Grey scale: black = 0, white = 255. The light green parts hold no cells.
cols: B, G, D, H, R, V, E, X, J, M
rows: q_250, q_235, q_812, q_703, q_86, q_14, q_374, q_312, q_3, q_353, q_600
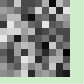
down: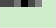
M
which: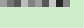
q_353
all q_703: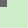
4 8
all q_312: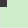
1 3
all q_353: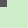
2 6

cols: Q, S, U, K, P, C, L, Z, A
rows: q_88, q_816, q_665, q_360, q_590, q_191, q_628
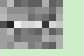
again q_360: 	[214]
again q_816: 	[142]

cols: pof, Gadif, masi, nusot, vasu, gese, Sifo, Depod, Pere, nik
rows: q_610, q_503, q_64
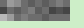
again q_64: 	[109]
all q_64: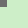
2 4 5 7 8 9
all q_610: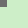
0 3 5 7 9
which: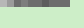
q_64

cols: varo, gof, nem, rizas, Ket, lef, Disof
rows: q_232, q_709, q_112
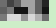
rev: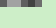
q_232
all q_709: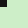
2 3 6
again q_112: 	[216]
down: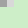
Ket
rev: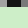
q_709
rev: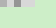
q_112

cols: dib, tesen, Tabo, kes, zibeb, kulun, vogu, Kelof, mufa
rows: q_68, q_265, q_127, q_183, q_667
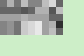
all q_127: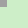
0 1 2 4 5 6
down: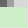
zibeb
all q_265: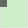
0 1 2 4

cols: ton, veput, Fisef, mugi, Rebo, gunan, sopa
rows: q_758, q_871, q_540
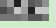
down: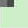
ton
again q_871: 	[199]
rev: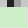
q_871
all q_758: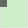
5
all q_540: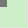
0 1 2 6
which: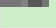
q_540

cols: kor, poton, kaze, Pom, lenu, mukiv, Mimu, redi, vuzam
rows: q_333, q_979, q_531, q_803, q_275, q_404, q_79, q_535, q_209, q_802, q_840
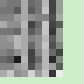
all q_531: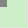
0 1 5 6
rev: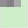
q_404
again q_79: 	[143]
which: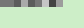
q_979

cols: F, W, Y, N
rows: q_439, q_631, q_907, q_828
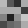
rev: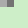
q_828
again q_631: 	[171]

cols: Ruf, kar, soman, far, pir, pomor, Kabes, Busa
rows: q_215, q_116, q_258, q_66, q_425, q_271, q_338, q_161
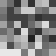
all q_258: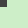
1 2 3 6 7
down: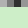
pomor

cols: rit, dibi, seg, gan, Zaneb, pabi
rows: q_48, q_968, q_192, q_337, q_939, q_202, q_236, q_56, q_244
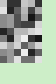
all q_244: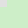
2 5
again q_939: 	[183]
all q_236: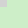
0 2 5
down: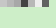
gan
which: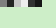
q_202

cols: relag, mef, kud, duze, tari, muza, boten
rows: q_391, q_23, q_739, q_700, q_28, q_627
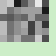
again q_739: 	[101]
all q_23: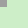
3 4 5

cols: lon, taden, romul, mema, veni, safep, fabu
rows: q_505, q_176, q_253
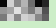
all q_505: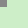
2
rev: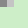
q_253

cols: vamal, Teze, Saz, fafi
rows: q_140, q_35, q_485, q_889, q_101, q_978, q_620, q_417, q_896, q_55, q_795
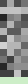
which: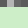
q_889
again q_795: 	[64]
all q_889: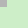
1
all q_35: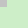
0 1 2
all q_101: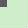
1 2

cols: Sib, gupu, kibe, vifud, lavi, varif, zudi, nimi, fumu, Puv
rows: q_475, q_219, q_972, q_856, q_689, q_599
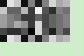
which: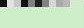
q_475
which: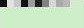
q_599
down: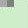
fumu
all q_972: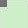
2 8

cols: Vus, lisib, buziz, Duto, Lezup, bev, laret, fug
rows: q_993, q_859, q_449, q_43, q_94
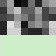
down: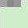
bev
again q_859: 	[97]
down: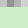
buziz
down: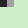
bev
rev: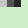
q_94
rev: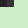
q_94

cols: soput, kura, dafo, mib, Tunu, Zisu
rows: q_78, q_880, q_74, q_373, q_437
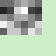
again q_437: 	[200]
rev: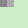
q_74
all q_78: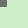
0 1 5
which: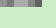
q_74
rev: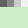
q_373
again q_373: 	[136]

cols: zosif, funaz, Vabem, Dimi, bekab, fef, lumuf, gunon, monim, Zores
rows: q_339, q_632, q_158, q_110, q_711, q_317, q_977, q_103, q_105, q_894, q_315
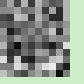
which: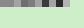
q_632
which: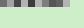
q_339
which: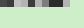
q_158
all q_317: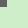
1 4 6

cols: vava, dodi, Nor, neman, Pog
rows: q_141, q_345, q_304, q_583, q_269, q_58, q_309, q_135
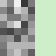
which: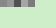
q_58
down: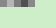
vava
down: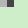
dodi
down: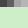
neman
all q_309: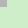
1 2 3 4

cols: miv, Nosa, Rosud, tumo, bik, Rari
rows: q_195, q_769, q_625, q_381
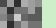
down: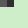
Nosa
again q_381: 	[115]
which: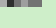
q_381
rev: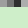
q_381
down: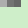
tumo
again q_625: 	[90]

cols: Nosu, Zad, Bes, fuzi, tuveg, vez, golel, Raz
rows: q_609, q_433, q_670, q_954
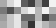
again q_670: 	[105]
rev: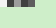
q_609
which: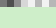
q_433

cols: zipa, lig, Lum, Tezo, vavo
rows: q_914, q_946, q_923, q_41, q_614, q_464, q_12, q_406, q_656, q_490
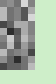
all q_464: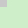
1
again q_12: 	[114]
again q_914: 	[130]

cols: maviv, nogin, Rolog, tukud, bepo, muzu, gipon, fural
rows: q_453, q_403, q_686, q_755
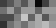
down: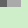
muzu
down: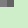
Rolog
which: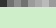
q_755
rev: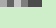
q_686
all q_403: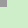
1 3 4 6 7
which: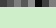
q_453

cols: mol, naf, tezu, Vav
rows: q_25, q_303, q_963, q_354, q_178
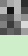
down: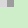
Vav
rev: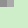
q_963

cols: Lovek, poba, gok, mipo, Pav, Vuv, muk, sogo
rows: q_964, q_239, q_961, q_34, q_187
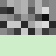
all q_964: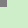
0 4 6
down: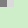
muk
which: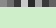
q_187
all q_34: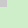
1 2 5

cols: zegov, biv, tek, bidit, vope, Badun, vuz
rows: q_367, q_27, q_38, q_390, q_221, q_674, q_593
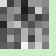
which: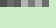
q_221
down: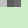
tek
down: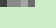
biv

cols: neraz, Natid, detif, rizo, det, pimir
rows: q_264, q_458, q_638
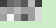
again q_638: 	[158]
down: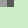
rizo
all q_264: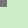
2
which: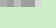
q_458

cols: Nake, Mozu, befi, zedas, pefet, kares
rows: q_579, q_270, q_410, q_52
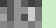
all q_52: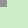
2 3 5
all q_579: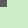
1 3
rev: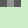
q_579

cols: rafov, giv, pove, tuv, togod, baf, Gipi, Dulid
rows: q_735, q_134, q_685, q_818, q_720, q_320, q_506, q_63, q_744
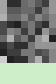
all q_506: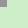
5 6 7
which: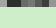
q_735
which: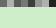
q_320
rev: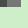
q_63
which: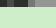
q_506

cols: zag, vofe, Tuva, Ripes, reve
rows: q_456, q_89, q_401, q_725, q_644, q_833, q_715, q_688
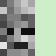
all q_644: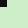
1 3 4
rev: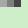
q_833
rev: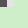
q_715
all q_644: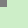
0
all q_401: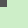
0 3

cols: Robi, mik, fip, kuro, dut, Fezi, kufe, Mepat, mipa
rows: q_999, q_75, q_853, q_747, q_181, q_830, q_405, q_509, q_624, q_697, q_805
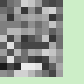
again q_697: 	[236]
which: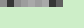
q_853
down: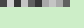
Mepat

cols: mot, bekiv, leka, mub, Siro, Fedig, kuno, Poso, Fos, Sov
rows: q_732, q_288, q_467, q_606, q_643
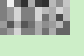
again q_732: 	[48]
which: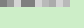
q_288
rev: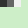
q_732

